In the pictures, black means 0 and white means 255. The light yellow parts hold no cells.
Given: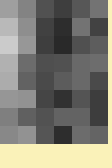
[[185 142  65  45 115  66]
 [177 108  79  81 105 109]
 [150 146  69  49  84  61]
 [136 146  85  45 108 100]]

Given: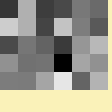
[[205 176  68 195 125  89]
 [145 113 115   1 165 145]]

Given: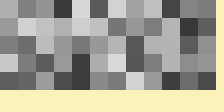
[[154 209 193 176 206 192 118 151 125 181  56  94]
 [201 124  92 153  60 173 217  86 126 180 141 150]]

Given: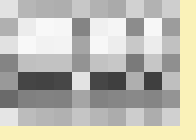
[[176 236 248 246 132 240 245 140 247 156]
 [132 192 194 194 147 194 199 122 198 143]
 [106 128 130 129 165 130 134 137 133 148]]

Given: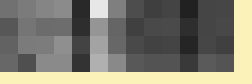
[[ 87 117 108 109  46 149 101  64  73  74  46  69  72]
 [103  79 138 138  51 176 137  88  83  83  57  90  84]]

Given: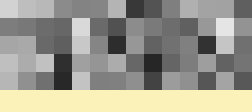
[[125 120 108 103 217 106  81 140 122 109  96 152 229 147]
 [191 172 193  47 160 149 172 103  38 101 125 158  98 116]]

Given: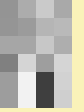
[[149 155 181 185]
 [128 213 158 213]
 [157 242  63 207]]

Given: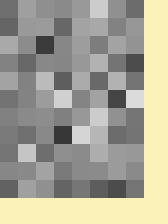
[[101 153 155 103 163 168 130 151]
 [130 104 136 134 152 178 116  76]
 [115 131 156 208 132 162  69 219]
 [122 112 137  55 213 182 108 116]
 [135 137 163 122 138 139 155 138]]
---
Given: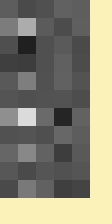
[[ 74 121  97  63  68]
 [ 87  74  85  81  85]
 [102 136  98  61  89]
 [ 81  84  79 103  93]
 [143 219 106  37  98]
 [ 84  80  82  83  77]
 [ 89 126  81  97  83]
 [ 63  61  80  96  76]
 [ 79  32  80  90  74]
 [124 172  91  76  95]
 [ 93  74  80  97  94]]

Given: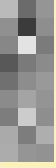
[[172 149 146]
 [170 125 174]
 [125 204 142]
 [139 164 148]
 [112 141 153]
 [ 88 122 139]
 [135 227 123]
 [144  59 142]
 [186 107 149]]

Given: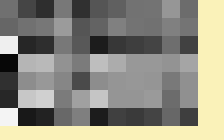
[[244  24  34 104 127  28  64  58  68 103  62]
 [ 39 199 208 123 160 197 149 149 154 108 144]
 [ 48 141 152 134  74 141 149 151 149 121 144]
 [  7 181 185 146 123 190 172 152 152 147 165]
 [239  38  46 120  88  28  55  62  68 110  65]
 [102 113 119 155  85  99 128 115 113 128 116]
 [112  69  46 120  48  85  96 114 115 150 108]]

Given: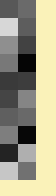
[[198 113]
 [ 35 175]
 [126   7]
 [ 95 105]
 [ 69 133]
 [ 58  61]
 [120   5]
 [143  66]
 [215  93]
 [ 88 106]]

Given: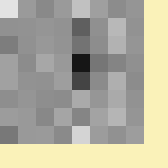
[[120 153 154 138 212 156 145 157]
 [156 153 136 165 133 163 181 149]
 [142 149 142 140 170 150 170 146]
 [161 146 145 158  68 139 175 140]
 [161 140 167 153  22 118 132 144]
 [125 145 152 147 115 141 178 149]
 [145 146 149 146  95 144 184 146]
 [227 154 137 154 193 159 140 149]]

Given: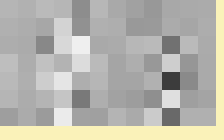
[[158 171 155 235 161 160 180 170 203 105 176 176]
 [181 172 180 197 121 174 162 157 143 223 159 164]
 [185 175 205 229 174 182 165 165 177  60 138 170]
 [190 173 193 179 220 186 165 174 152 206 150 170]
 [173 171 136 216 239 169 171 183 186 113 186 171]
 [176 173 167 211 145 176 174 153 154 171 166 173]
 [181 177 186 182 141 183 169 161 152 168 170 171]]

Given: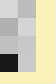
[[ 24 202]
 [191 200]
 [176 212]
 [215 188]]
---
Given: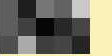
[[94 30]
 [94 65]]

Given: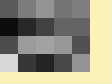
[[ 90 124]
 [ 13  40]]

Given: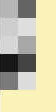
[[182 101]
 [205 222]]

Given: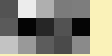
[[ 83 236]
 [ 90   4]]

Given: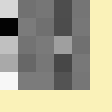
[[215 113]
 [  3 123]]

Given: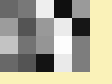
[[104 120]
 [156  84]]

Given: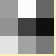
[[158 252]
 [146  64]]

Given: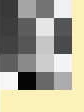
[[ 57 166]
 [ 60  93]]
